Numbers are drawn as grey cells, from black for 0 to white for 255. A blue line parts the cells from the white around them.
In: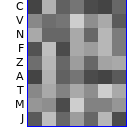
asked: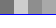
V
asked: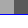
V
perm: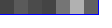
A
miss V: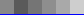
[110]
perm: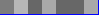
N
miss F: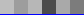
[82]
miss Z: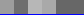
[163]

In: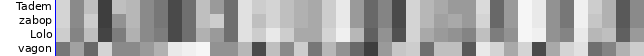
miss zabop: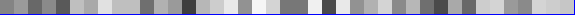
[161]
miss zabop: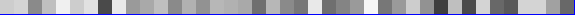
[198]
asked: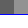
Lolo
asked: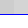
Tadem
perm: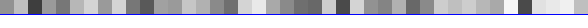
zabop

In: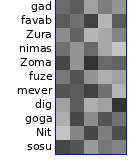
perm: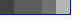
favab
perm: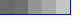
nimas
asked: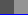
fuze
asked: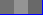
nimas

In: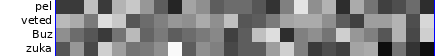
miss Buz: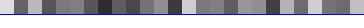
[136]
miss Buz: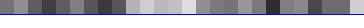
[100]

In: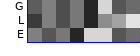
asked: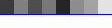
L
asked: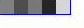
G

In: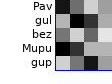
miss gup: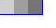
[21]
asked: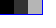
Mupu
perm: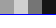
gup
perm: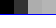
gul

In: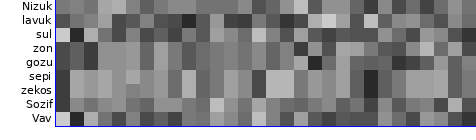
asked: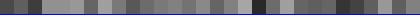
gozu
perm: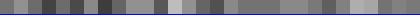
Nizuk
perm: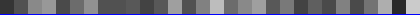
sul
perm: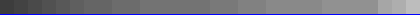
Nizuk

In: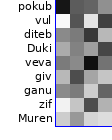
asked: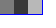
diteb
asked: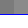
veva
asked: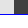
vul
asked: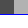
zif
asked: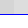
Muren

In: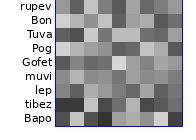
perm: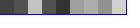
Bapo
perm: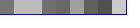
Tuva
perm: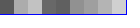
Pog

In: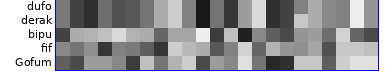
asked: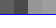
bipu
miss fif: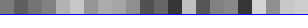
[184]
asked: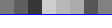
fif

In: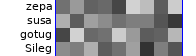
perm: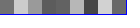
gotug
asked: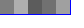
Sileg
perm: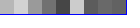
gotug
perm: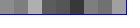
susa
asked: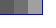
Sileg
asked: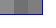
susa
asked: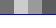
gotug

